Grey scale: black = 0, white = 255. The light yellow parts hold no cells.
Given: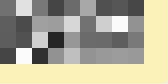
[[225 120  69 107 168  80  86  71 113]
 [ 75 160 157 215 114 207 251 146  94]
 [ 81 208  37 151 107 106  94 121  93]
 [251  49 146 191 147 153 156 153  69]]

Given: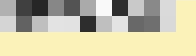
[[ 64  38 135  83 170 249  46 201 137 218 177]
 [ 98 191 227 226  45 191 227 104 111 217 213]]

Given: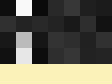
[[249  10  41  55  31  27  14]
 [ 35  41  35  25  46  18  48]
 [187  22  51  46  33  49  24]
 [231  13  46  54  34  36  17]]

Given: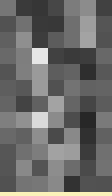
[[ 58  54  71 124 140  65 118]
 [113  57  56 111 158  85  82]
 [143  61  92 111 163  82  96]
 [126 230  65  58  61 104 105]
 [127 154  93  99  46  88  84]
 [ 88 155  81 115  98 100  94]
 [ 67  97 163 101  69  92 100]
 [145 218 139  77  39 122 127]
 [ 97 142  74 137  48  97 105]
 [112 125 162 157  59 112  86]
 [137  84 141 108  74 114  85]
 [116 119 137  50  82  81  81]]

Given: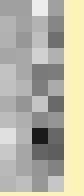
[[159 236 159 160]
 [161 178 133 178]
 [153 189 112 176]
 [170 209 177 167]
 [170 121 125 194]
 [182 127 172 191]
 [149 198 104 173]
 [174 138 148 188]
 [180  26 101 223]
 [165 100  95 202]
 [165 148 129 187]
 [190 151 200 182]]

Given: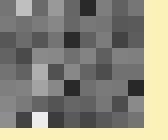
[[191 106 153 102  41 126  97 118 117]
 [113 123 135 103 120 117  88  90 122]
 [108  86 116  43  97 124  67  93  87]
 [ 74 138 136 112 131  95 129 127  99]
 [ 98 175  81 136 100  77 113 113 115]
 [130 163 136  41 112 122 120  40 127]
 [122 100  84 102  97 119  77 138 135]
 [ 67 236  60  90  70  89 101 116 142]]
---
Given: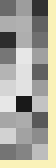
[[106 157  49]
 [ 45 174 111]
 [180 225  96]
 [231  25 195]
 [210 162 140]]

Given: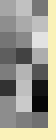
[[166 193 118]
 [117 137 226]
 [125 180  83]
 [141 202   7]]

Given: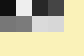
[[ 16 238  40  69]]

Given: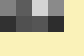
[[129  92 212 138]]

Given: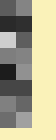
[[ 92 132]
 [206  94]
 [ 28 145]
 [128 102]]

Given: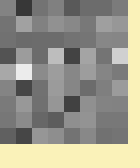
[[131  55 115 128  89 108 108 123]
 [113 107 108 108 115 117 135 134]
 [168 236 139 157 135 157 133 122]
 [122 152 112 150  65 144 131 130]
 [ 96  70 150 142 115 136 113 116]]

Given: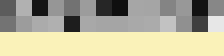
[[ 92 177  21 150 114 156  38  15 166 165 132 152  18 135]]

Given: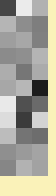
[[ 70 235 177]
 [158 167 128]
 [173 118 171]
 [233  80 106]
 [188 116 109]
 [134 178 162]]
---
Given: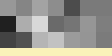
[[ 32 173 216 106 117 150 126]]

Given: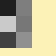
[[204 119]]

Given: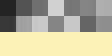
[[ 57 161 200 133 200 102 142]]

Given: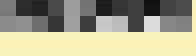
[[139 143 109  54 160  61 198 188  63 219 134 129]]

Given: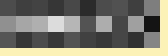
[[143 167 176 221 181  84 172  71 159  22]]

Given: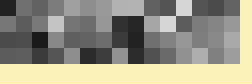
[[119  92 121 196 117 109 150  49  38 166 213  92 123 132 152]
 [ 92  94  59  85 142  43  60 146  44  81 105 145 174 128 157]]

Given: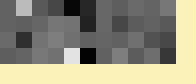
[[ 98  95 102 118 114  34 103  71  92  98  89]
 [ 94 100 120 113 227   3  96 126  92 110  55]]

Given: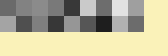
[[164  79 127  55 150  86  30 177 108]]
